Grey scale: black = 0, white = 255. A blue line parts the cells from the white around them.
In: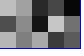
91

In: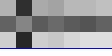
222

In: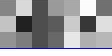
183

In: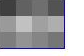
118

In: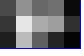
4

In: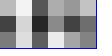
131

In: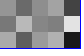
25

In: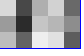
93
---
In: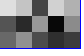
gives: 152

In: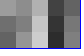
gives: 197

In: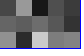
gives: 109

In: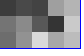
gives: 88

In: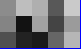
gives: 162

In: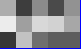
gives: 216
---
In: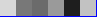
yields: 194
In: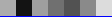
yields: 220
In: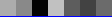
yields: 107
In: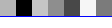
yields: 123
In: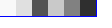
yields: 47
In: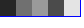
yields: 228
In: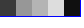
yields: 16
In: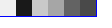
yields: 73
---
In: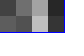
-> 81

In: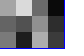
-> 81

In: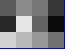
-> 230

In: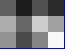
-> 103

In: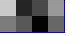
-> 88

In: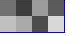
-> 170

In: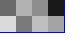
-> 122
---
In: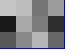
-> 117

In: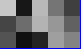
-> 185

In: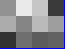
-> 198

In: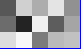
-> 173

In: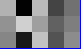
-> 186

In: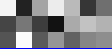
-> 164

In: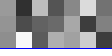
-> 189
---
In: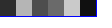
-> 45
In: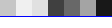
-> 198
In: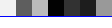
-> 242
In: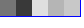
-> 117
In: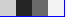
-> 208
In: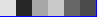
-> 226
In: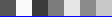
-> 86
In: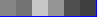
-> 133
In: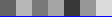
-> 100
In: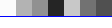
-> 251
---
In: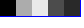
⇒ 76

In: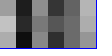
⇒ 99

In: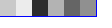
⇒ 101

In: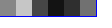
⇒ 47

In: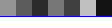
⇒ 193

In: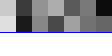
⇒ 120

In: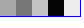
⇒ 5

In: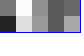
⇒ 91

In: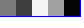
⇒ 162
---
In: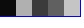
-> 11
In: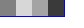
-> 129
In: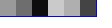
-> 154
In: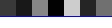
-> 57
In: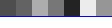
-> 78
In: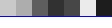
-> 201
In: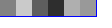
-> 130
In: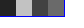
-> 35
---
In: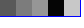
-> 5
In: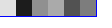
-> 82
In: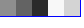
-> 248
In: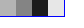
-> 27
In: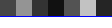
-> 194
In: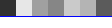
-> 180
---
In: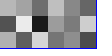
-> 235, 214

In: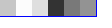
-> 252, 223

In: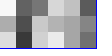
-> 248, 235

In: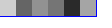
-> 207, 165

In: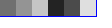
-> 223, 197

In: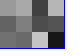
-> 196, 182

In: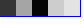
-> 227, 205

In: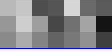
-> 214, 206

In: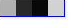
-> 210, 176
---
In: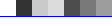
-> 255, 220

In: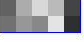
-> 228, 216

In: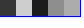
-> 206, 172

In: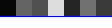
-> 221, 113

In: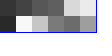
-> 248, 235

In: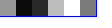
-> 255, 189
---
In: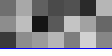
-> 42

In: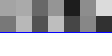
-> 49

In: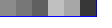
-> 96

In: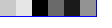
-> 26

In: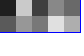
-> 63

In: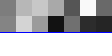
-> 37
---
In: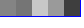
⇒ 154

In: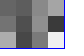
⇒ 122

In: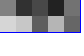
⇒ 181

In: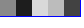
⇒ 188

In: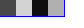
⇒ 15

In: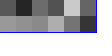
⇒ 116

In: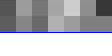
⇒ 127

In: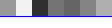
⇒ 132

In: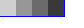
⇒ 107

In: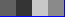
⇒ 200
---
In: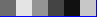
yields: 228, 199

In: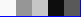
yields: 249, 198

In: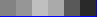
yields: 191, 170

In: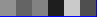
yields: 202, 145

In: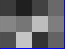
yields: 197, 189

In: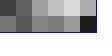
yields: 217, 194

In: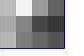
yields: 241, 187

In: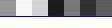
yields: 246, 211
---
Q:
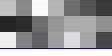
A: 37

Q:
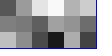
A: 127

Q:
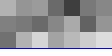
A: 128

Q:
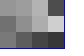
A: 113

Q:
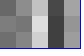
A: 125

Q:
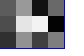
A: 77
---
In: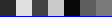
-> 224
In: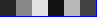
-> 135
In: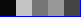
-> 195
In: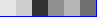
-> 206
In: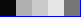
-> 175
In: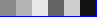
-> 179
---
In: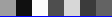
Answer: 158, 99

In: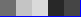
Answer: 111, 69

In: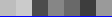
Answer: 189, 154

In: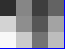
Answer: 46, 189

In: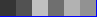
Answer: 53, 146

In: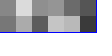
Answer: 135, 58

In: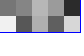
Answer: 118, 215

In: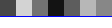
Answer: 71, 135

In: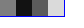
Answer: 126, 218

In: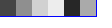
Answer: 69, 170
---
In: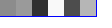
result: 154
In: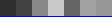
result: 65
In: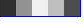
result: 146
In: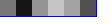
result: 20
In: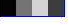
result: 116
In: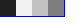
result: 242
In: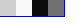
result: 249
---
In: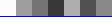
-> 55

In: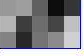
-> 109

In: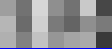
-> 122

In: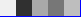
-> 169

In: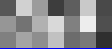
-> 217

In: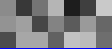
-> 131

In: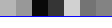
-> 53
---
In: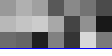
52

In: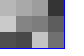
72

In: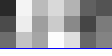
223

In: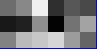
214

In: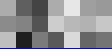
218

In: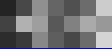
72

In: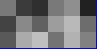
115

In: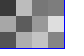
174
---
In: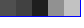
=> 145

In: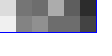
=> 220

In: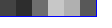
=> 176

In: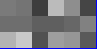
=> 187

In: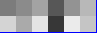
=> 228

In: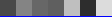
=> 191
